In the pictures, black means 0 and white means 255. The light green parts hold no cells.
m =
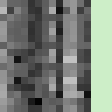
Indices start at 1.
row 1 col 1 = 155
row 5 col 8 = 160
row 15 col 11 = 119
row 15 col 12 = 85
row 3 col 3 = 106
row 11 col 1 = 147
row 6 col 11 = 149
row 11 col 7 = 100
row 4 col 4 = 91
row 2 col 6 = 49
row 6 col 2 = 104
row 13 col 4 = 49
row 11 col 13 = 64
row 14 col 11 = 171
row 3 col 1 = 105
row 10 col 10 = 138
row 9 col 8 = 150
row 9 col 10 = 194
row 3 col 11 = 136
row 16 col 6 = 55
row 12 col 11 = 192
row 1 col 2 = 101
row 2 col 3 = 129
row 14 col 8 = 107
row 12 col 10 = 191
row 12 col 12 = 73
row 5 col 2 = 98
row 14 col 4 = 74
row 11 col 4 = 95
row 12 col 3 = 21
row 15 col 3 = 102
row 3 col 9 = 75
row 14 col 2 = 106
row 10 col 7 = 90
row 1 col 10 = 142

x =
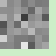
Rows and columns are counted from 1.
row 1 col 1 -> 182
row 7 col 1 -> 135
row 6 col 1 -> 209
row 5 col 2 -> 151
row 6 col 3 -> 123
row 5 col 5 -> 184
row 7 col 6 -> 148
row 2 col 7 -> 137
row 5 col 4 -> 146
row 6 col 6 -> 150
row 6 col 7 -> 132
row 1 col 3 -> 148
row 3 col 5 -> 139
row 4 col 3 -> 107
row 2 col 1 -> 142
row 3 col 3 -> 178

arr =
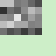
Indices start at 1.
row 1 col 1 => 192
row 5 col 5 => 99
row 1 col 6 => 76
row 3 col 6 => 132
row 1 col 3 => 121
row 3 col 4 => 112
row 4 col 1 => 188
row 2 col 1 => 49
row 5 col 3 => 94
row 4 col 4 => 167

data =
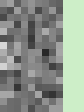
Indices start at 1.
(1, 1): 144
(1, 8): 104
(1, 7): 121
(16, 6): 117
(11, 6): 141
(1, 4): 132
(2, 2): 81
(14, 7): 66
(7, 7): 111
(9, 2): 187
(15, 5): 109
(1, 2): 159
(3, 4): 126
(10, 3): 157
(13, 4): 109
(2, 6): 75
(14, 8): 52
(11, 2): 98
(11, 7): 126
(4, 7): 89
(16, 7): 112
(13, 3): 54
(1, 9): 97
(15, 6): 91
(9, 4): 122
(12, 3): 97
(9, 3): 75
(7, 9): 162
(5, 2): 112
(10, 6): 136
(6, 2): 86
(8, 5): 141
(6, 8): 134
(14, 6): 164
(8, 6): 143
